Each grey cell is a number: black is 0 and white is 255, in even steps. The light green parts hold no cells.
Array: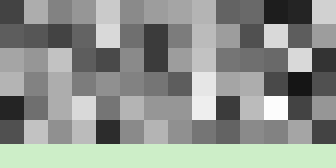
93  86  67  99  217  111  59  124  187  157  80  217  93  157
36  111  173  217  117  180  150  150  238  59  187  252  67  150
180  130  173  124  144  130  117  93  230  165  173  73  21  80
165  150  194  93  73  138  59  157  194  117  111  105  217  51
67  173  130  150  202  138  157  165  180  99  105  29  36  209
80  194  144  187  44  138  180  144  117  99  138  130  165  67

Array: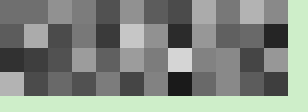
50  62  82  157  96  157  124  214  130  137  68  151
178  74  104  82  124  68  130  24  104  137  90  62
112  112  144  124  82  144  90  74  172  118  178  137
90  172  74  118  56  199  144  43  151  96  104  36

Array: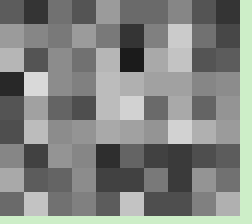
92  52  113  84  155  106  106  134  84  52
134  65  148  134  46  100  65  58  78  92
182  84  140  113  182  27  169  195  84  92
169  92  100  140  65  65  121  58  148  113
155  134  121  155  121  52  128  203  113  71
84  161  100  78  188  210  106  169  100  148
78  188  140  148  169  161  148  210  176  155
106  195  113  128  92  195  78  78  128  176
40  217  140  128  188  176  161  161  134  140

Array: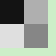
223  134
19  175

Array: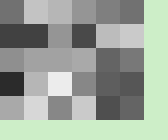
65  65  149  73  188  202
143  162  162  169  100  120
43  182  236  135  94  86
113  195  182  149  127  113
169  215  135  202  79  100

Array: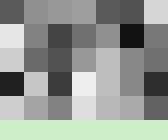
206  106  82  151  190  136  113
229  129  68  113  143  19  121
90  143  151  157  90  82  214
206  163  129  222  183  169  98
32  198  60  237  190  136  46

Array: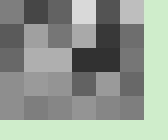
126  70  98  217  83  190
142  126  134  148  134  126
142  154  148  98  154  104
90  160  118  168  56  110
104  175  175  49  49  118
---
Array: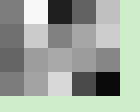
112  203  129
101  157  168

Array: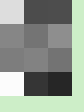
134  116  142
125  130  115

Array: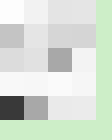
196  229  214
220  225  168

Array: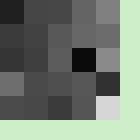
59  66  88
53  63  92

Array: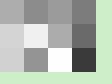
212  240  172
209  148  254

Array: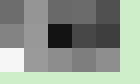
131  152  19
246  154  141

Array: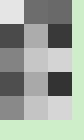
74  172  57
131  198  212

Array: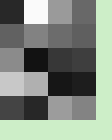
97  130  108
139  18  55
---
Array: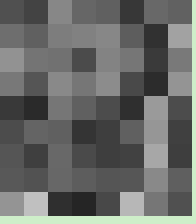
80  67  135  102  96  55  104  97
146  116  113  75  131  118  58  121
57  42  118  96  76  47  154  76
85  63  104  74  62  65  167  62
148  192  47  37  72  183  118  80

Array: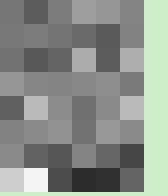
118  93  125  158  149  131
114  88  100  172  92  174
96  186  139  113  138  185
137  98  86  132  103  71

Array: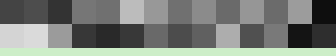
68  77  51  118  112  188  152  112  139  106  150  107  156  14

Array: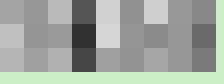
163  150  186  85  209  145  207  153  136
181  160  176  69  160  146  166  150  122

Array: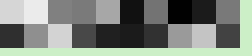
214  235  128  123  167  18  114  0  27  120

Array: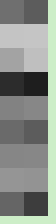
111  92
163  191
130  135
134  135
101  61

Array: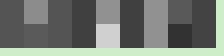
84  140  84  64  145  64  145  89  67
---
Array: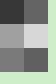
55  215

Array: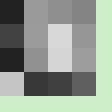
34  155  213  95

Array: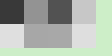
57  167

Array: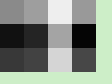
138  36  213

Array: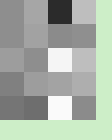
142  162  245  174

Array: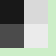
24  235

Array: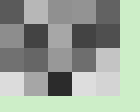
90  67  152  221

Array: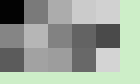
3  182  157

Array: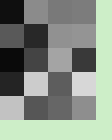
15  40  164  215
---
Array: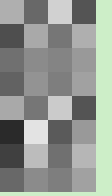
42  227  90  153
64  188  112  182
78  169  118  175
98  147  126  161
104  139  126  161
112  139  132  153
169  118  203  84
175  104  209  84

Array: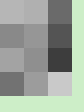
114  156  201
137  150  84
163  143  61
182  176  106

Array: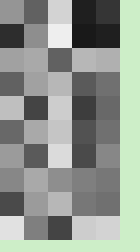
45  142  238  25  31
74  155  183  119  112
97  161  183  90  112
104  169  197  82  112
135  169  142  127  119
149  97  211  31  53
155  90  219  74  135
161  169  97  183  176
191  68  205  61  104
225  127  68  205  211

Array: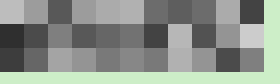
47  75  127  88  102  114  67  183  82  148  204
61  102  164  148  121  135  121  177  148  75  127
189  156  88  156  171  177  108  94  108  171  67

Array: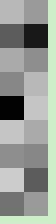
2  197
92  24
114  154
135  184
142  135
170  142
184  154
197  170
204  92

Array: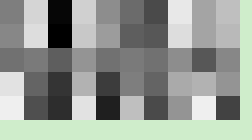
113  121  94  148  113  121  113  141  88  135
127  213  6  207  141  107  74  232  164  191
135  220  0  199  156  94  88  220  164  185
226  101  51  178  59  127  101  170  178  148
239  80  45  226  30  191  74  148  239  66

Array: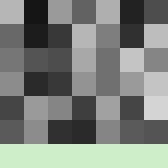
69  154  133  62  162  69  212
90  140  48  42  133  90  84
104  28  56  182  126  48  190
118  84  77  169  112  196  133
140  42  56  147  112  154  196
182  22  154  98  175  34  77

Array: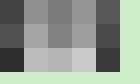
45  187  180  202  58
66  143  123  149  88
81  165  129  157  73
